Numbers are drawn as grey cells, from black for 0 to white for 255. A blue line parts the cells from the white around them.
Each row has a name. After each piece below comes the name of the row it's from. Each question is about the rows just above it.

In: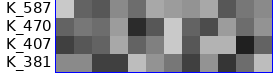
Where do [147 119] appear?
K_381
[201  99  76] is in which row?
K_470
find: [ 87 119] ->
K_587
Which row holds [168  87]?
K_587
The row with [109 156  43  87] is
K_470
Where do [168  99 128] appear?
K_407

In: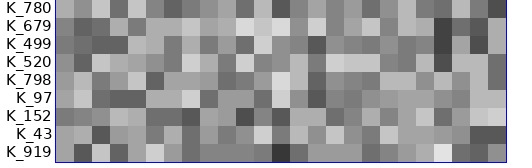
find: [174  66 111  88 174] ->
K_679
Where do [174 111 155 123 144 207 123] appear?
K_43
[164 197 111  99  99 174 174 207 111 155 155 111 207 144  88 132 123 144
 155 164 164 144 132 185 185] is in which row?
K_97
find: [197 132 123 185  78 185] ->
K_520
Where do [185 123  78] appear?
K_780

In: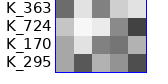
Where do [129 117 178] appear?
K_170
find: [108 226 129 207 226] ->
K_363

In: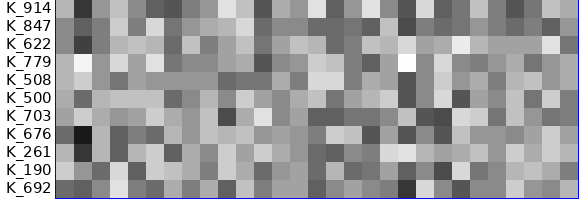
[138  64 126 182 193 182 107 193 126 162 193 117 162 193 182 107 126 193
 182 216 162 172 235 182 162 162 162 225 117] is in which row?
K_622
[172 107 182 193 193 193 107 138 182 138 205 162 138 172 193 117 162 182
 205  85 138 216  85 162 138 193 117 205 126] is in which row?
K_500
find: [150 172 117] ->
K_779

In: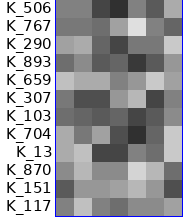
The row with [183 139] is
K_870
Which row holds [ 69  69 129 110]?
K_13
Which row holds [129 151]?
K_659
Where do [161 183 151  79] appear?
K_151
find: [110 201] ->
K_13

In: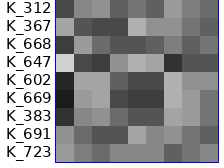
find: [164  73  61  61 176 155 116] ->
K_669
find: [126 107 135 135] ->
K_723
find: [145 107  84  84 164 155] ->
K_383
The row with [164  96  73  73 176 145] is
K_602
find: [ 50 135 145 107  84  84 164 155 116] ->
K_383

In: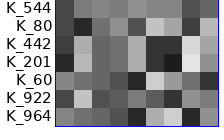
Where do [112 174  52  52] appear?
K_442
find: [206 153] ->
K_60
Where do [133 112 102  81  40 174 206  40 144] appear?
K_964
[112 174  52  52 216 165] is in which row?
K_442
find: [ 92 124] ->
K_922
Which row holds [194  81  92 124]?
K_922
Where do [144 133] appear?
K_544

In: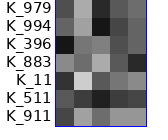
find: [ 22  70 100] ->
K_994
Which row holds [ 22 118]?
K_396
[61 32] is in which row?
K_511
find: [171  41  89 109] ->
K_979

